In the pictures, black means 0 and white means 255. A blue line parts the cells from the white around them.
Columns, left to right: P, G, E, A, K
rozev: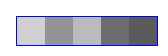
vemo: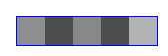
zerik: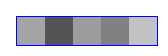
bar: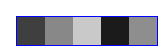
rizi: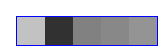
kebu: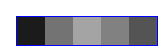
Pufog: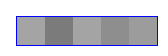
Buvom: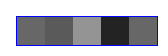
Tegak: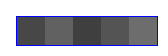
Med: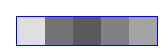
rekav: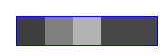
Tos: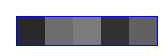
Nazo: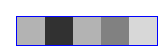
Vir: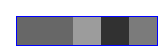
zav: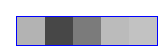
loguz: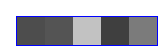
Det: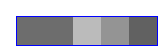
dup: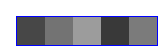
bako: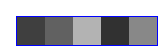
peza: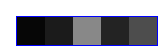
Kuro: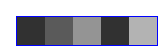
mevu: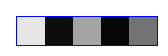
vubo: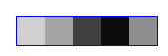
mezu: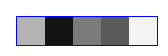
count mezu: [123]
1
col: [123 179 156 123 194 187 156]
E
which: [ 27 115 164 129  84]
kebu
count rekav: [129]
1
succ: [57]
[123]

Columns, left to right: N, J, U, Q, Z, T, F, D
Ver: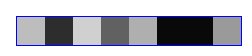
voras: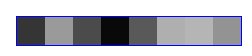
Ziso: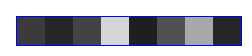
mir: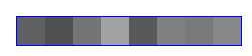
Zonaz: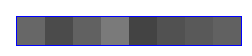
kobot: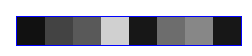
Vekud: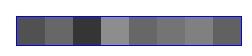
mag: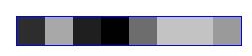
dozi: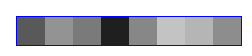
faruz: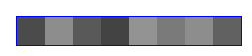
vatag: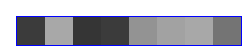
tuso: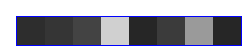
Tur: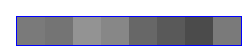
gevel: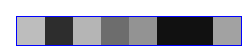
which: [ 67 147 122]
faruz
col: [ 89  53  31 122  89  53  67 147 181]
U
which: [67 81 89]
Zonaz

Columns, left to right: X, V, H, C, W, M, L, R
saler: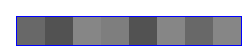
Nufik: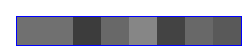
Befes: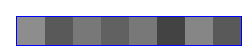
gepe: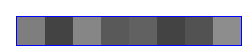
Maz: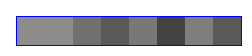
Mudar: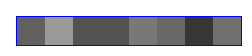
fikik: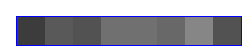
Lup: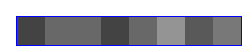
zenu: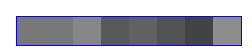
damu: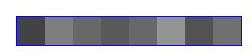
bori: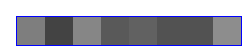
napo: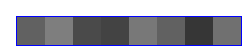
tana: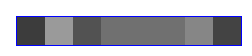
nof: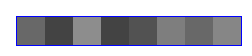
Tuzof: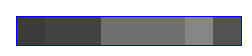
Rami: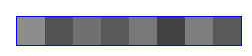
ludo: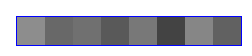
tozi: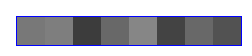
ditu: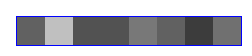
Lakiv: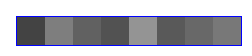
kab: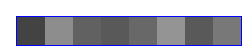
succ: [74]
[67]
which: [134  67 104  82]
tozi
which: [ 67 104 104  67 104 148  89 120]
Lup

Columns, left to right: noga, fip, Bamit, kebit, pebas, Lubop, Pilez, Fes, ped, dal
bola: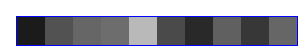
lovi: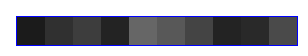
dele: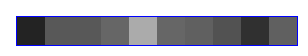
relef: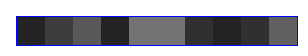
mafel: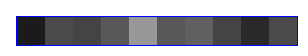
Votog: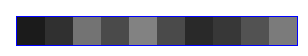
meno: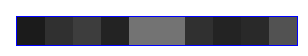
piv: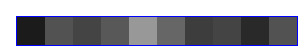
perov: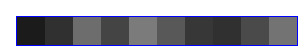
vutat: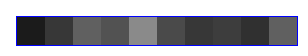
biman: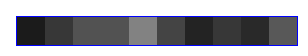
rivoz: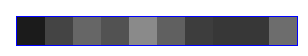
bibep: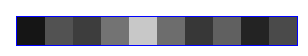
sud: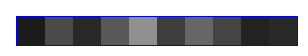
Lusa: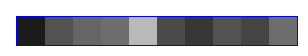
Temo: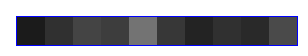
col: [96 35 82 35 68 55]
Fes
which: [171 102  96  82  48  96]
dele
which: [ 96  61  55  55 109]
rivoz

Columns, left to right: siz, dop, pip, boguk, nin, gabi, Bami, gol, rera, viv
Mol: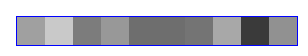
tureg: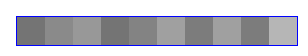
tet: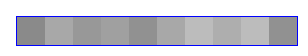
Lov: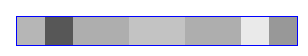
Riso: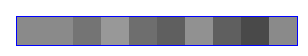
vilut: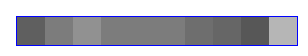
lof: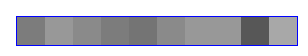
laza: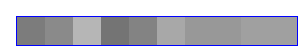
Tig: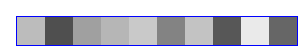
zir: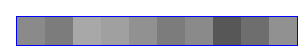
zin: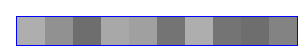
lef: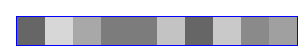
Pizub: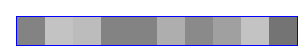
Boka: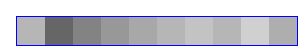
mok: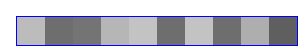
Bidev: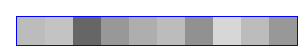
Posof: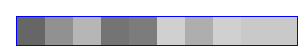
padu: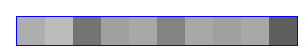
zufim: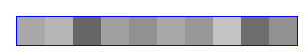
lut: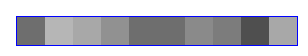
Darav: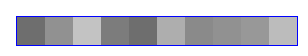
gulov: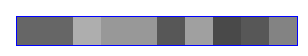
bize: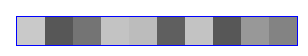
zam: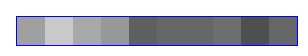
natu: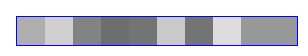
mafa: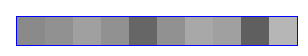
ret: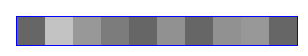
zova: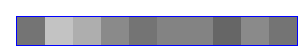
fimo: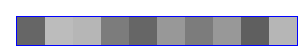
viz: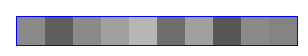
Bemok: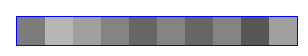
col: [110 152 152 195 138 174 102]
Bami
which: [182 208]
Boka
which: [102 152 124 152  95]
fimo
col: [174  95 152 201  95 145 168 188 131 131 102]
viv
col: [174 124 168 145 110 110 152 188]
nin
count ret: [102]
4

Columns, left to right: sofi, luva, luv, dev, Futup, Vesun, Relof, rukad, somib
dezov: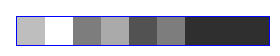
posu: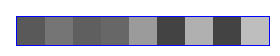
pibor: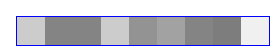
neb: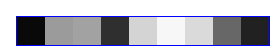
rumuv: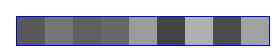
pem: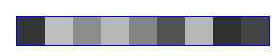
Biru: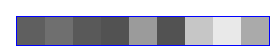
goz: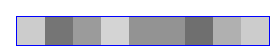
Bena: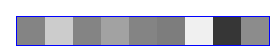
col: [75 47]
rukad
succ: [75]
[162]
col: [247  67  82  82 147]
Vesun
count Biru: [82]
2
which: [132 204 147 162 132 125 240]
pibor
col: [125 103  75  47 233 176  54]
rukad
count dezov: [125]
2

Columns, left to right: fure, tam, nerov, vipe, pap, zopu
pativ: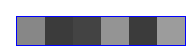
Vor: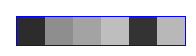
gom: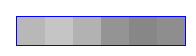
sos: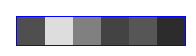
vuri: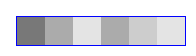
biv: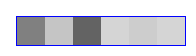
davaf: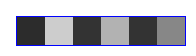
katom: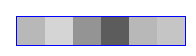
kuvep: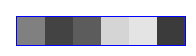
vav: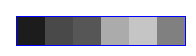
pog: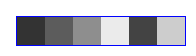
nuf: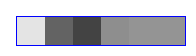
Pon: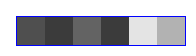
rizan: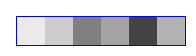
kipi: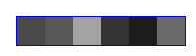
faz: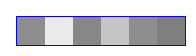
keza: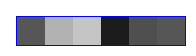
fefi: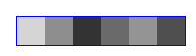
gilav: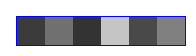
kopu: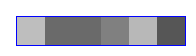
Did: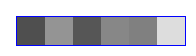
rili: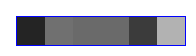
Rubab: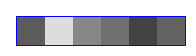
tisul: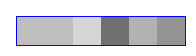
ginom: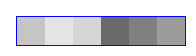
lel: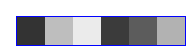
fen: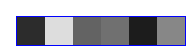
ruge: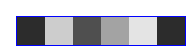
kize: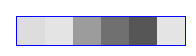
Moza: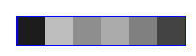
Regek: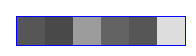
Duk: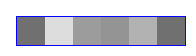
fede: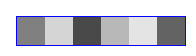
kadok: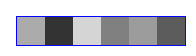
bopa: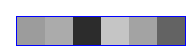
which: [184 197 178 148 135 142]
gom
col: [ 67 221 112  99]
zopu
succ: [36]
[112]
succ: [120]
[171]

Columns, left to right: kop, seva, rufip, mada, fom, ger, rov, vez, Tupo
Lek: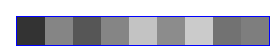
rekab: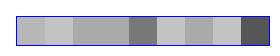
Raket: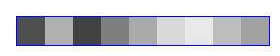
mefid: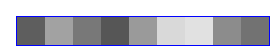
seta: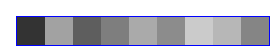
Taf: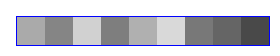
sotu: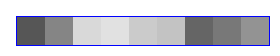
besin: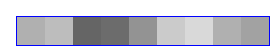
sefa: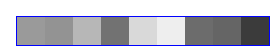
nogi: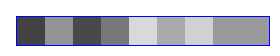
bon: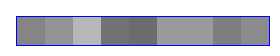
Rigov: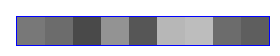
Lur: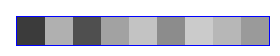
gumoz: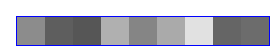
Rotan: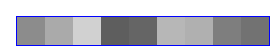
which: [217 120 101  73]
Taf
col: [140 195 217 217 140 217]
ger
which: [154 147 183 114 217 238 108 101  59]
sefa
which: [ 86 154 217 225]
mefid
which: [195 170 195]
rekab
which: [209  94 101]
Rotan
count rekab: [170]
3

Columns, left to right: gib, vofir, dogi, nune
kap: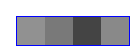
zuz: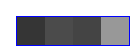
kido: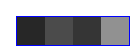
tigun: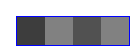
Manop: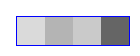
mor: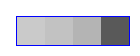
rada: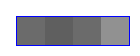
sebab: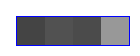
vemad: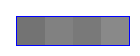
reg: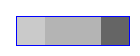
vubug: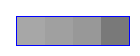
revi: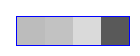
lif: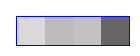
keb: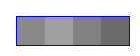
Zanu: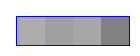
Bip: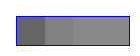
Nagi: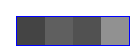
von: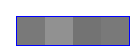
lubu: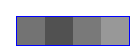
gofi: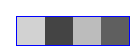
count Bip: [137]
2
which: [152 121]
vubug
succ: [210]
[68]
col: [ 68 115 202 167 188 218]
gib
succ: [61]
[129]
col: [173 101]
gib

